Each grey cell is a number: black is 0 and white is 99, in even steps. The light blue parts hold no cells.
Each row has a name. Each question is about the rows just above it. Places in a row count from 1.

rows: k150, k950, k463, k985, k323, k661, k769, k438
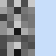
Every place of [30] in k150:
4
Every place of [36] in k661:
2 5
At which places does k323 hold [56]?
1 5
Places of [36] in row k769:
4

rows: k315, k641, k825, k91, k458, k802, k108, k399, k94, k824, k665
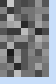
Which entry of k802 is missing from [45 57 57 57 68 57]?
[39]
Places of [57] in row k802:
1 3 4 7

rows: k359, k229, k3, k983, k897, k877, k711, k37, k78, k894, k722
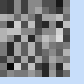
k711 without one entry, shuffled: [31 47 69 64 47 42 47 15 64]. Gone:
[37]
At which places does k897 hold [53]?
4 5 7 8
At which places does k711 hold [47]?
1 8 10

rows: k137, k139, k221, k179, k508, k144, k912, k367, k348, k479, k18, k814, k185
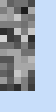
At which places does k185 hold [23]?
1 5
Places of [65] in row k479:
3 4 5
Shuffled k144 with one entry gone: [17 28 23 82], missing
[77]
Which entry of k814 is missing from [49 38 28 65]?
[60]
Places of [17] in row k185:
3
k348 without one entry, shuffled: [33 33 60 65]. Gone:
[71]
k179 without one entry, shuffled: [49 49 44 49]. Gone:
[54]

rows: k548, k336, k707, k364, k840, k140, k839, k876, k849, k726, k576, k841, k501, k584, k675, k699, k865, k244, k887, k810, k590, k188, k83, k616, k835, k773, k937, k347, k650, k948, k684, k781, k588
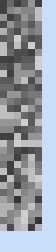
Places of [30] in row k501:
3 6
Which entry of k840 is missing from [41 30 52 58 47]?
[69]
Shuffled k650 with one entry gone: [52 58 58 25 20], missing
[63]

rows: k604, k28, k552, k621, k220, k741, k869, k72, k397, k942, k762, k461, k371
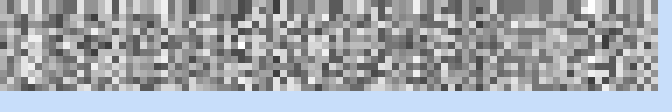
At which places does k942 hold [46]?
2 6 12 32 65 72 75
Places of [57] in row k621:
5 6 10 13 14 19 30 31 46 48 49 60 67 71 73 91
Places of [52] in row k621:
1 21 23 32 51 79 80
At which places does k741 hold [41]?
8 14 22 25 29 39 50 71 85 90
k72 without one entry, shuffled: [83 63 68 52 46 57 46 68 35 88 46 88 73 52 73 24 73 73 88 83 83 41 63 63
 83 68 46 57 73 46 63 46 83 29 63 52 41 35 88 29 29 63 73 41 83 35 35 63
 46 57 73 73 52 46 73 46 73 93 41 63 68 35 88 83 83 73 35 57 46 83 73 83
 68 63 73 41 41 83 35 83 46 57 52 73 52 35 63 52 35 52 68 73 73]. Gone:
[78]

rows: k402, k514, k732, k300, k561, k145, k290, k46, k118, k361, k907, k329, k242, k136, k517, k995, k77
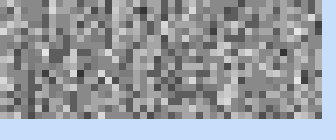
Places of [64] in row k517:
2 8 9 14 15 21 27 29 37 41 43
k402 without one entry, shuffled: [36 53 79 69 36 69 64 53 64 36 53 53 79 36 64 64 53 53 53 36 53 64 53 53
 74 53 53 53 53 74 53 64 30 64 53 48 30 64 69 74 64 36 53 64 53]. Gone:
[59]
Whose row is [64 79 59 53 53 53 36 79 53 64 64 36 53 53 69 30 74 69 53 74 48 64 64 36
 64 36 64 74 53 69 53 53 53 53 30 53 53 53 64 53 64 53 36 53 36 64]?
k402
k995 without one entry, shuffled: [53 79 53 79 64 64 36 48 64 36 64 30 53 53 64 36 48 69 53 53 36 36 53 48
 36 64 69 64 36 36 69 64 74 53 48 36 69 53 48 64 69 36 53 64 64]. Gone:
[42]

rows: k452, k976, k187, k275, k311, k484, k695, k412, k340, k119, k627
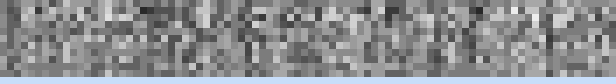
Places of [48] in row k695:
1 6 8 13 14 15 16 22 24 29 42 54 59 62 63 64 66 73 88
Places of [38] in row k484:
2 16 20 22 30 37 45 47 54 67 74 80 84 88
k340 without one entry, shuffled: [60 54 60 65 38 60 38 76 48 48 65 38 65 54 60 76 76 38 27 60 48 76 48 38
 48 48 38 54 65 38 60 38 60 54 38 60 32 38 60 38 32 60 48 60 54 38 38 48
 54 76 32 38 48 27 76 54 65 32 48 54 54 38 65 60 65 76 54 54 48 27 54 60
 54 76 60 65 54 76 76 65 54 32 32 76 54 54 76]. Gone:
[43]
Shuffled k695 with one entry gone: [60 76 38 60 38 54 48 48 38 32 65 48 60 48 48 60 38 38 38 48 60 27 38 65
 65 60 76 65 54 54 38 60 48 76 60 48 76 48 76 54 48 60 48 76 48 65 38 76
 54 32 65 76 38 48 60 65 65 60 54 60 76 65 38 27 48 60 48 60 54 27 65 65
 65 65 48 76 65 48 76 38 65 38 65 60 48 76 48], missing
[70]

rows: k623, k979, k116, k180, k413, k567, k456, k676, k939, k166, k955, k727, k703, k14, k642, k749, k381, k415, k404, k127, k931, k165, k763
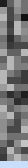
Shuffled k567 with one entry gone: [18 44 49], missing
[38]
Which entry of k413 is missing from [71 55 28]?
[60]
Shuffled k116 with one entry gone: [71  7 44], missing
[28]
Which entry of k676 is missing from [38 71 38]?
[65]
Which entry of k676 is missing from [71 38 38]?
[65]

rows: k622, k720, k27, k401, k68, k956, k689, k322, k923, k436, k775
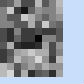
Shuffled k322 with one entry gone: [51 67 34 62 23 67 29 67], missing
[78]
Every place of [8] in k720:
4
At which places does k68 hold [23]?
4 5 7 8
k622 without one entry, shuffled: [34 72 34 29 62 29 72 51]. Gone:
[39]
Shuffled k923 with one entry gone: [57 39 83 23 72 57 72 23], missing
[62]
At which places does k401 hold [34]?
3 4 6
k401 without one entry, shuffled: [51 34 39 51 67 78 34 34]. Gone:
[45]

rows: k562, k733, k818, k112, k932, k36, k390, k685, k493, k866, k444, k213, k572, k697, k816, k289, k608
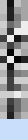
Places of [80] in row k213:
1 3 4
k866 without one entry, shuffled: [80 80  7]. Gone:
[86]
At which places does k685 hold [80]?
1 3

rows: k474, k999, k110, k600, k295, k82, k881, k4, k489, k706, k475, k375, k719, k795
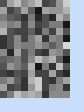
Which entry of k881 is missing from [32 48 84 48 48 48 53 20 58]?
[37]
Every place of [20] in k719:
4 10
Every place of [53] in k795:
8 9 10
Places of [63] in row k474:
2 5
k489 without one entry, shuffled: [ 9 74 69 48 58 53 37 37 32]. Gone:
[42]
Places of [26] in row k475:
1 4 6 7 9

